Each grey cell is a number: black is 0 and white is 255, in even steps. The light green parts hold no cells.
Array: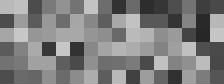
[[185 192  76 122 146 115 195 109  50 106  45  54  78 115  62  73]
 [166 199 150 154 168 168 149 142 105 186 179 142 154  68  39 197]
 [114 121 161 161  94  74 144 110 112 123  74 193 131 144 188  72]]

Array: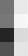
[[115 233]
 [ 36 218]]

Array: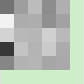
[[115 158 188 141 175]
 [211 184 182 208 185]
 [134 178 181 166 169]]

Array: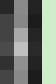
[[ 39 138  35]
 [ 67 169  37]
 [ 49 145  35]]

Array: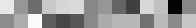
[[232 150 108 201 214 217 135 150 101  64 216 193   4 135]]

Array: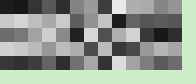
[[ 28  23  52  89  46 131 154  61 233 174 170 133 148]
 [109 120 163 206 138  33 216  80 175 210  56  24  45]
 [ 55  48  61 100  45 113 167  51 220 163 125  90 108]]
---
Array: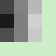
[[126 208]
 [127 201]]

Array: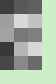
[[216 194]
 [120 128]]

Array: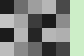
[[167  60]
 [182  37]]

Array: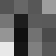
[[ 29  91]
 [ 15 114]]

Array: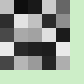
[[227 193]
 [169 162]]

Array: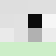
[[225  11]
 [225 177]]
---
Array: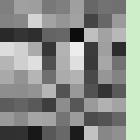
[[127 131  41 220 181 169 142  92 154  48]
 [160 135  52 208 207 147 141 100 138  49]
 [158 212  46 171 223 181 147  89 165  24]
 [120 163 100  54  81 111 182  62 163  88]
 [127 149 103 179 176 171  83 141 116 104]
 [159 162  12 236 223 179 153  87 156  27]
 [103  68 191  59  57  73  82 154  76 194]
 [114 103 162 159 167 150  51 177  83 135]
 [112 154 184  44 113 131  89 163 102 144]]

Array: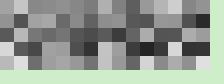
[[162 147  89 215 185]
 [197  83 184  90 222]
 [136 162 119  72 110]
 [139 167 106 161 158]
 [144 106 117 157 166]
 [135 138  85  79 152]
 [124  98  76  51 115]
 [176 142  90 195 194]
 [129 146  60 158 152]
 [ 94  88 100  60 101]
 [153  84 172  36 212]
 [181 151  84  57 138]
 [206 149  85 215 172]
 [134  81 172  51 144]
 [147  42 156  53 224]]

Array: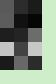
[[ 90  92  30 197  26]
 [ 44  17  36  66 104]
 [ 27   6 108 199  43]]

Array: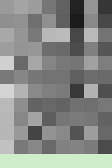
[[154 143 168 157 208 121 212 185 183 182 193]
 [164 145 149 148 105 134 179 142 135 153 121]
 [156 111 120 150 167 119 137  99 164  68 135]
 [118 144 184 109 133 115 128 104  94 147 105]
 [ 98  95 187 106 120 115 123  99 118 137 129]
 [ 34  27  70  76 117  95  56 113 122  83 131]
 [148 137 185 128 160 109 178 111 118 157 123]
 [ 54  72 115  86 125 106  79 120  98 104  75]]

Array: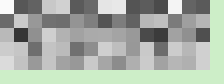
[[250 106 185 204 219]
 [ 87 202  53 198 194]
 [ 98 152 144 110 153]
 [200 113 207 195 196]
 [209 110 178 187 162]
 [ 90 148 162 112 152]
 [105 127 170 142 201]
 [229  84 171 207 166]
 [232 125 164 190 140]
 [ 84  98 153 152 175]
 [ 92 184  74 201 203]
 [ 75 191  59 108 162]
 [244 123 162 204 182]
 [100 159 144 183 176]
 [ 90 181  79 208 208]]

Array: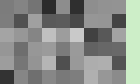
[[124 125 164 150 157  51]
 [132  81 151 110 118 134]
 [116 160 133 151 148 111]
 [ 43  90 192 155 181 135]
 [141  92 157 123  79 121]
 [ 47  72 201 154 153 126]
 [142 150  65  98 173 176]
 [146 149  88 103 175 151]
 [147  67 163 105  83 139]]

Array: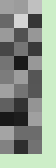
[[161 104 154  70 116 124 161  96  24 164 130]
 [156 213  81 117  25 157 116  51  29 108  46]
 [192  54 151  57 152  85  86 148 160 108 114]]

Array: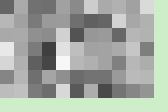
[[101 183 169 232 214 133 188]
 [170 161 170 166 176 181 192]
 [113 122 144 123  95 111 123]
 [111 154 140  63  70 165 109]
 [161 155 209 225 247 143 216]
 [138 111  83 190 183 108  89]
 [205  96 151 162 176 115 173]
 [170 101 154 163 163 115  73]
 [177 211 103 170 128 154 116]
 [161 167 182 198 183 186 134]
 [218 177 178 126 173 183 148]]

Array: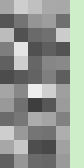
[[166  85 188 126  96  76 165 153 107 206 167  96]
 [206 116  81 228 206  89 136 112 119 153 199 151]
 [192 149 106  80 102  99 237  62 172 117  78 106]
 [169 157 112  95 134 127 207  87 164 114  72 103]
 [168 111 204  83 137  94 159 155 129 174 161 154]]
